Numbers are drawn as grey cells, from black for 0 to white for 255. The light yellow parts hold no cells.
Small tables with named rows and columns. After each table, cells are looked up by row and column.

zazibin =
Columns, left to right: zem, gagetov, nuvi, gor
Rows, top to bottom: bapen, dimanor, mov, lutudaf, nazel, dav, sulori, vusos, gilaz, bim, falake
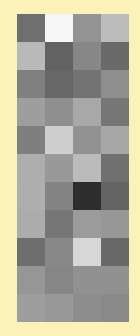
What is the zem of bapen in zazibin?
111
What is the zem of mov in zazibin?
128
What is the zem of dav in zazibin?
173
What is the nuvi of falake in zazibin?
141
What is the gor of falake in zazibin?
137
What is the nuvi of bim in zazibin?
145
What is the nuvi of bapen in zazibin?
147
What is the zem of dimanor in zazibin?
185
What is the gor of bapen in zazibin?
188
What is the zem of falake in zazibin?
158
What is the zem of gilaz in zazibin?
110
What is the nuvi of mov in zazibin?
115
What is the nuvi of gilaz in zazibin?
215

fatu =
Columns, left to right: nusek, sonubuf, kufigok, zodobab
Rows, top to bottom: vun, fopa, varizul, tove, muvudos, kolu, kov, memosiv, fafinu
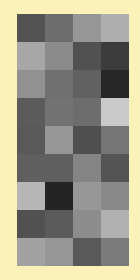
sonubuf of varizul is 112
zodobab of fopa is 60
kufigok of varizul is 97
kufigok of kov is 151
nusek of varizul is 145
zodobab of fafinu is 123
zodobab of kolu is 84
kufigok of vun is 150
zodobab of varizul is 39
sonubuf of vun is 109
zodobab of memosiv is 177
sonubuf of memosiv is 91
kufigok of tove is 109
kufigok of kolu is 133
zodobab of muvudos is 117

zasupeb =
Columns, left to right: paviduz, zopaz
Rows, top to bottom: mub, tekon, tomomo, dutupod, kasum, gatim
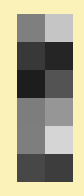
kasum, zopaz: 213
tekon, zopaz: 37
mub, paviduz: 127
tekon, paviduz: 56
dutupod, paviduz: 125
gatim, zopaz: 61
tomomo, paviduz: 29
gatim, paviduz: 71
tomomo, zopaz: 83
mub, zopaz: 197
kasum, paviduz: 126
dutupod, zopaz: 150

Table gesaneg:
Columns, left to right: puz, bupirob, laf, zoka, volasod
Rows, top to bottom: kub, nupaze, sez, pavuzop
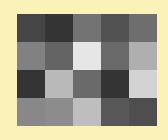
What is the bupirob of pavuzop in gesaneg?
140
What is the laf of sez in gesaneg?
106
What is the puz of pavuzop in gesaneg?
136
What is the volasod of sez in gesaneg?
211
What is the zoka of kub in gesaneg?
82
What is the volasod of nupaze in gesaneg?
175
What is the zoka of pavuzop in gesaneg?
87
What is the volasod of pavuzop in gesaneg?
78
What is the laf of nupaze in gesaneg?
230
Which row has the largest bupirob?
sez

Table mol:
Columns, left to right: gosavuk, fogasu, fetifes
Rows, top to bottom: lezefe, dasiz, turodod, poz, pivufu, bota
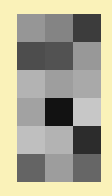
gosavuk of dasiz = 77
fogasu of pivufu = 179
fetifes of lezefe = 60
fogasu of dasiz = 82
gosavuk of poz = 162
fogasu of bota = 157
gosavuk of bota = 100
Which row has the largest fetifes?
poz

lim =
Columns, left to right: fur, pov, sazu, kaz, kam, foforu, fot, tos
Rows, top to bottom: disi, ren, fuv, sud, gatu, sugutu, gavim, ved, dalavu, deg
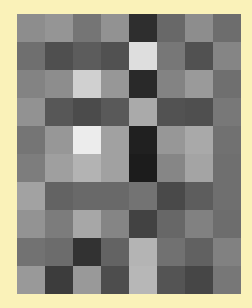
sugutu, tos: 111
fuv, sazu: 208
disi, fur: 141
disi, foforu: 104
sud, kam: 170
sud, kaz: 89
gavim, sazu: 105
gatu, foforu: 151
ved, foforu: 103
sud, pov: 87
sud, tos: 120
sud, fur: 146
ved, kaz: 133
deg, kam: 183
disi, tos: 109
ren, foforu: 119
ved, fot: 129

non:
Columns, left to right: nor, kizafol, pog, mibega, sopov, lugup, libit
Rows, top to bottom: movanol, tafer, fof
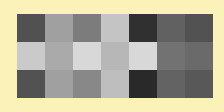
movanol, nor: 81
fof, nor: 82
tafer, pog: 216
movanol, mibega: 196
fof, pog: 136
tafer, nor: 202
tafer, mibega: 183
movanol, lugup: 97
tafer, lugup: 114
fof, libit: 88

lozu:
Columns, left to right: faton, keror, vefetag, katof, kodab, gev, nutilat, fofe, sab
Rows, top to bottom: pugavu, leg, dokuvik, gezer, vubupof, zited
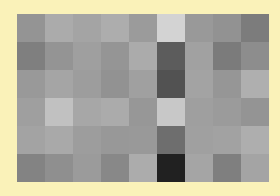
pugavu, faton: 148
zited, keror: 143
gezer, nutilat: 159
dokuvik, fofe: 150
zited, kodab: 172
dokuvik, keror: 165
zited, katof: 136
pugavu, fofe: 146
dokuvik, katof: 146
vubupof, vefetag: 157
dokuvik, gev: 82
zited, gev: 33
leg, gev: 92
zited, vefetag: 155
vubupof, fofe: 162
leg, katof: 149
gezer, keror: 193
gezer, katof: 171
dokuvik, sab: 175
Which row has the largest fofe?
vubupof

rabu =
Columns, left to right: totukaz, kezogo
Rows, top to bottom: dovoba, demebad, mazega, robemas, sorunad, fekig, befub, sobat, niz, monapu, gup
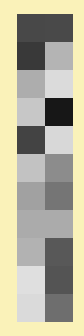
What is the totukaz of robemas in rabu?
199
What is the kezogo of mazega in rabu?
219
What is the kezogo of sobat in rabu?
171
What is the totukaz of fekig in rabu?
194
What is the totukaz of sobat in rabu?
171
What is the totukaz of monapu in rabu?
223
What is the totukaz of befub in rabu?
161
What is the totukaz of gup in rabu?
218
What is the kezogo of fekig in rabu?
140
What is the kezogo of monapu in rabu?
84
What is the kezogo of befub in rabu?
117
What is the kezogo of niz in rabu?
88
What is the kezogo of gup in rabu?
110
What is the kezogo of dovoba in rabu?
73
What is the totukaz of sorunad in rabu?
67
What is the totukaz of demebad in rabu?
57
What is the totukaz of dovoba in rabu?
72

